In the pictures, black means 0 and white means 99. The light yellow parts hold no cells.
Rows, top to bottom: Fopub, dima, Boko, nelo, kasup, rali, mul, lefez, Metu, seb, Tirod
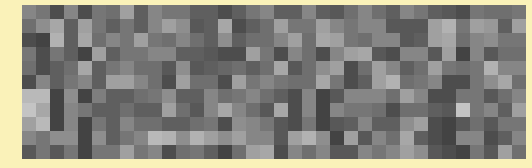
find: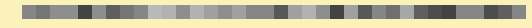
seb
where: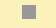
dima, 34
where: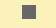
kasup, 15
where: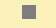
mul, 6
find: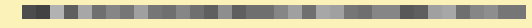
Boko

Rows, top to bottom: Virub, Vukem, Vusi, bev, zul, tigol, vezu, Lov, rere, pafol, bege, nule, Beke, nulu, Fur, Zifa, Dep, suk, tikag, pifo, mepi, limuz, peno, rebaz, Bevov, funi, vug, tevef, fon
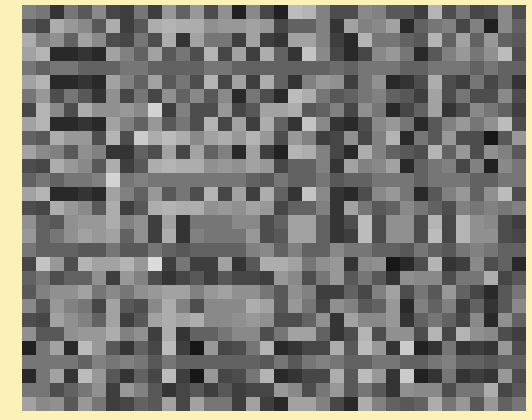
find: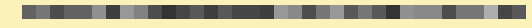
pifo
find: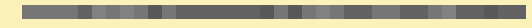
funi
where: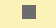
zul, 23
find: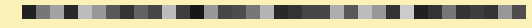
Bevov

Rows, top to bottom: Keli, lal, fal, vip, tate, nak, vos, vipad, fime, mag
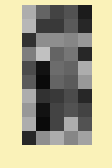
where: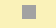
mag, 5
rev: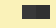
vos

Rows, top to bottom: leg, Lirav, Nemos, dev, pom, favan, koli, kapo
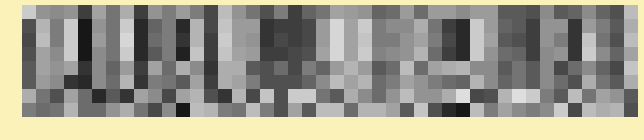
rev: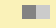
dev
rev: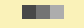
kapo
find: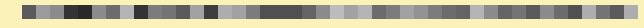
favan
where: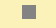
dev, 26

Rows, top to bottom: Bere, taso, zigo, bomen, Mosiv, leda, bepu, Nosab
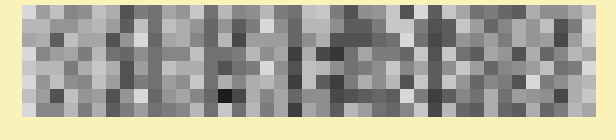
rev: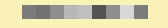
Mosiv
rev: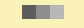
taso
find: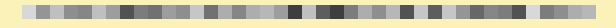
leda
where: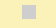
zigo, 41
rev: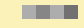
leda
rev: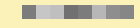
Bere

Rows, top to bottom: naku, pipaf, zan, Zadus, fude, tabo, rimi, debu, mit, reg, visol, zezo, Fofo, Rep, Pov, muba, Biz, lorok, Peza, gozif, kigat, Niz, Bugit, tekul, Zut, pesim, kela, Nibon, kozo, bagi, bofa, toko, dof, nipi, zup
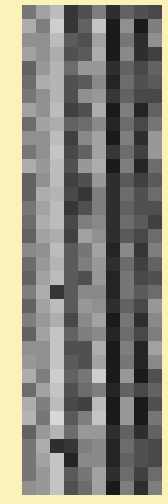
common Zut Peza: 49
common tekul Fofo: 38

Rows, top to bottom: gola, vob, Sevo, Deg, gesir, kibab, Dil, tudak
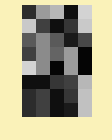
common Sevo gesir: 54
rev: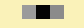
gesir
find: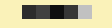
Dil
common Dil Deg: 25
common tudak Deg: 25
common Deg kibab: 25
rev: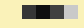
vob

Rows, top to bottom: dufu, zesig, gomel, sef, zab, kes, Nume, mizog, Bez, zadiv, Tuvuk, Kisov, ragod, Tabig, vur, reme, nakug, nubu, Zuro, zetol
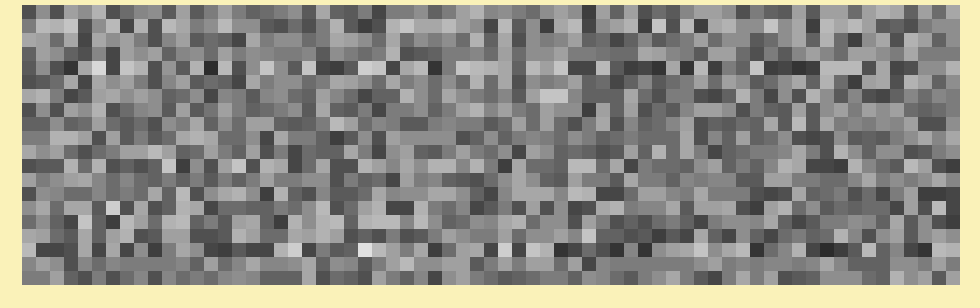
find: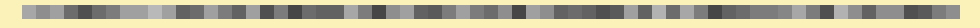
Tuvuk
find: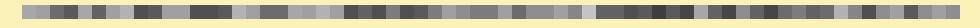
nakug
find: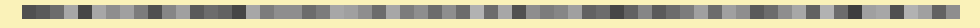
kes
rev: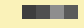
reme
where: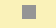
zab, 11
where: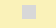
zab, 6

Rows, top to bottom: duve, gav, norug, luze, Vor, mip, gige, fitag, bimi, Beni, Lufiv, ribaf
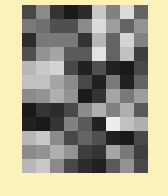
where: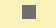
gav, 2
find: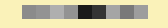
gige
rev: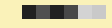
Vor
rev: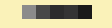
fitag
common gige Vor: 10
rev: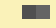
Beni

